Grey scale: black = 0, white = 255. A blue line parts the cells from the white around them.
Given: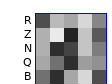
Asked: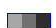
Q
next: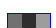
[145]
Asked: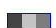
N
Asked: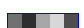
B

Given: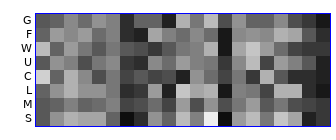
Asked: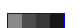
G
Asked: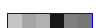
L
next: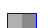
[78]

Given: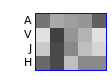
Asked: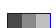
J
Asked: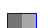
A

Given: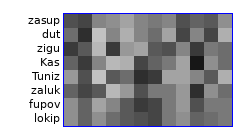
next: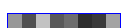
[163]
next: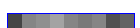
[89]
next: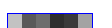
[163]
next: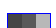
[152]
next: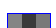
[109]
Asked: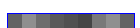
lokip

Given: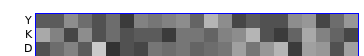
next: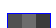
[130]
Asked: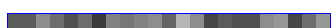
Y
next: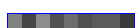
[118]
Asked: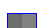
D
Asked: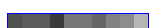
K

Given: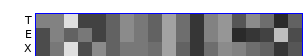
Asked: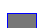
X
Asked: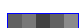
E
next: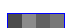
[120]
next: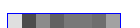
[98]

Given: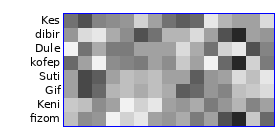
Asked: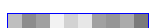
Keni
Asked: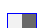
kofep
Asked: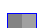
Keni
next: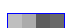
[150]
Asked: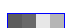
Kes

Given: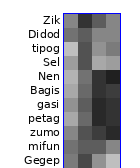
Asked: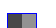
Gegep
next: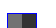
[32]
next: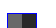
[51]

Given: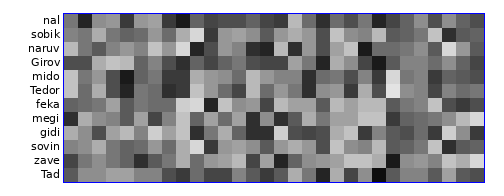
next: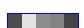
[131]
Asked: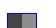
Tad
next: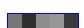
[173]
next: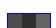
[69]
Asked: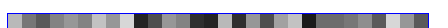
naruv
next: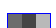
[108]

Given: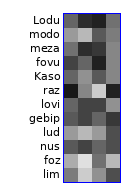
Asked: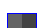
lovi
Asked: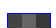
gebip
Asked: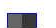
gebip
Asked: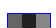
fovu
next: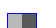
[124]
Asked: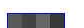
gebip

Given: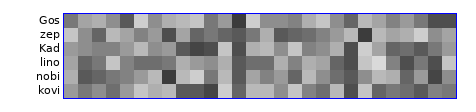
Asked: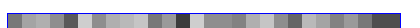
Gos
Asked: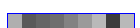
zep
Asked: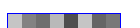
kovi
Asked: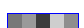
Gos

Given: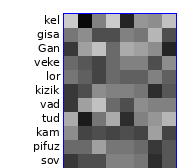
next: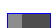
[129]
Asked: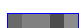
veke
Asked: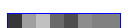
vad
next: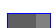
[96]

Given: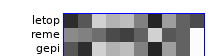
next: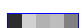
[36]
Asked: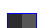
letop
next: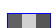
[98]

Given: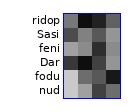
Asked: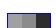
feni
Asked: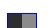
feni

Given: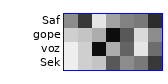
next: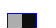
[88]
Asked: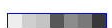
Sek
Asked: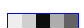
voz
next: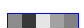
[121]
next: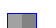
[121]

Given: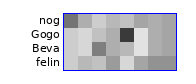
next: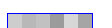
[146]
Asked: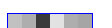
Gogo
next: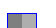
[184]
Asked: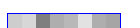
Beva
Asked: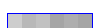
nog

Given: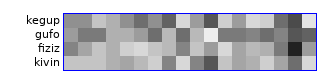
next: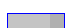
[165]
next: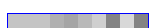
[86]
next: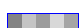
[185]

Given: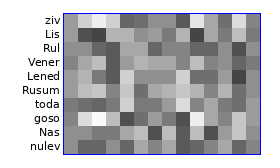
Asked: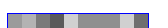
Lened
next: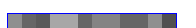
[143]
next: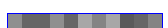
[167]

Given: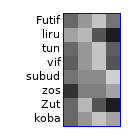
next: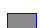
[207]
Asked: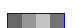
Futif
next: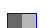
[84]

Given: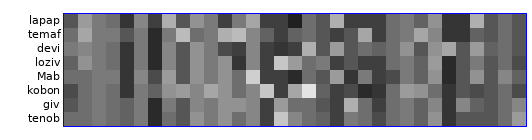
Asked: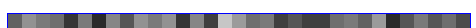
loziv
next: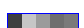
[63]
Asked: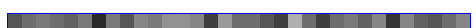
giv
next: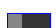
[98]
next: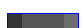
[155]
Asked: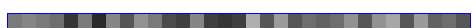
devi
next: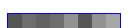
[86]

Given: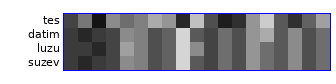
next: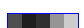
[89]
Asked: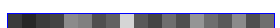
suzev
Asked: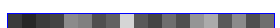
datim
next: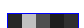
[149]

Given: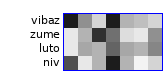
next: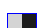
[179]
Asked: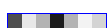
niv
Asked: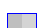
vibaz
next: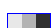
[112]
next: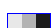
[179]
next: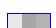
[100]
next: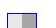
[179]

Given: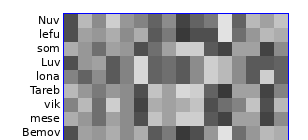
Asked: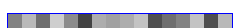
vik
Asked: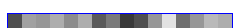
Bemov
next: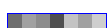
[206]
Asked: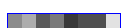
lefu
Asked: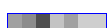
mese
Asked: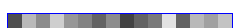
Nuv

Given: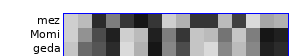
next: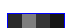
[54]
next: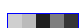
[197]
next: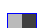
[218]

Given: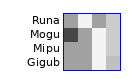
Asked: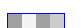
Runa
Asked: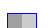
Runa
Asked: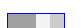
Mipu
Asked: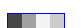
Mogu

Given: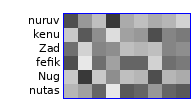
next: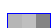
[142]
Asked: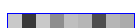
Nug
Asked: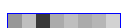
nuruv
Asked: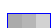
nuruv

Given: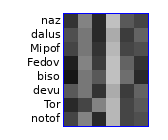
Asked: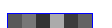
devu
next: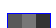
[171]
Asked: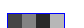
notof

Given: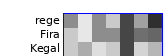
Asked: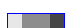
Fira
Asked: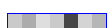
Kegal
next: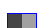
[47]
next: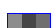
[102]
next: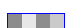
[70]
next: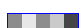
[161]

